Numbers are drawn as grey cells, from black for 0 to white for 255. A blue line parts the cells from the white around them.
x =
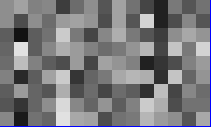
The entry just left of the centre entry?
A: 69
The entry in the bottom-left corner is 135
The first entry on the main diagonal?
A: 142
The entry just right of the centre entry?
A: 148
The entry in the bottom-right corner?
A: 168
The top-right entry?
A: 114
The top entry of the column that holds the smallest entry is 162
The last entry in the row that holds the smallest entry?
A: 148
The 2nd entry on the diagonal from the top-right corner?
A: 135
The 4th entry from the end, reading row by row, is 155
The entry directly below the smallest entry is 225
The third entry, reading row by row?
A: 129
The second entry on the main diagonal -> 77
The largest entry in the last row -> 225
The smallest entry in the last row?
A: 26
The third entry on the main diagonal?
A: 93
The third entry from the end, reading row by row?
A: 142
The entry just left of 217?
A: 142
